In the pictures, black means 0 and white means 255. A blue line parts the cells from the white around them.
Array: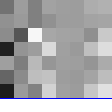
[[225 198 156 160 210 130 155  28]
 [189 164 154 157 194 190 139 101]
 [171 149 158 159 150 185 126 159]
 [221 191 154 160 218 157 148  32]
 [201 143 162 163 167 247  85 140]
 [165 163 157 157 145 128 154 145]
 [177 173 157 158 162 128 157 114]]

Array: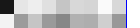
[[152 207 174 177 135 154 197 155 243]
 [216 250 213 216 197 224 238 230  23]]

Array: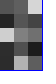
[[ 94 179  44]
 [ 28  80  45]
 [112 128 207]
 [ 68  85  37]
 [214  95  84]]

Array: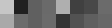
[[103  95  82  51 107  96 108 169]
 [107  72  64 175 106  96  32 198]]

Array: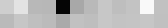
[[192 198 196 195 199 190 193 170 187 191 198 186]
 [193 249 195 190 199 185 168   5 183 184 227 206]]

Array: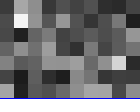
[[140  72 164 165 143 105  80  89  33 165]
 [ 61  63  54 116 137  30  46  94  28  68]
 [ 42 212 144 105 158 146 147  98  90 130]
 [115  92  69 122  49  69 157 112 143  99]
 [150  91  77  91  78  66 123 100  32  72]
 [ 31 120  78  53  82 151  85 147 244  75]
 [ 68  42  46  81  66  80  56 142 167  59]]

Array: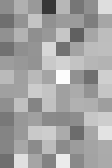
[[170 163 137 235 131 165 224 111]
 [171 164 156 139 188 139 167 133]
 [227 167 108 171 205 201 153 132]
 [205 198 141 136 138 160 152 120]
 [158 175 177 160 193 132 192 143]
 [197 147 171 160 195 204 161 160]
 [207 112 145 252 164 185 160 186]
 [179 182 195 210 201 147 152 157]
 [190 188 163 114 215 148 143 113]
 [189 166  96 198 152 143 179 145]
 [166 126 155 155 145 196 147 111]
 [222 143 118 183  55 153 176 141]]

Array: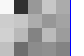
[[131 144 140 110 192]
 [156 187 131 185 209]
 [163 151 173 199 205]
 [171 199 152  49 248]]
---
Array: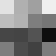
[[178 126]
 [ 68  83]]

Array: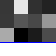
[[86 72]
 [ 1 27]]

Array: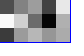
[[208 107]
 [155 183]]

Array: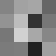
[[189  50]
 [209 168]]

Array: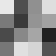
[[ 58 148]
 [136 166]]

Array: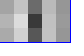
[[220  57]
 [209  87]]

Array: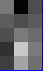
[[ 77  91]
 [122 107]]

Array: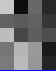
[[91 97]
 [71 93]]

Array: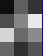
[[134 233]
 [106 139]]
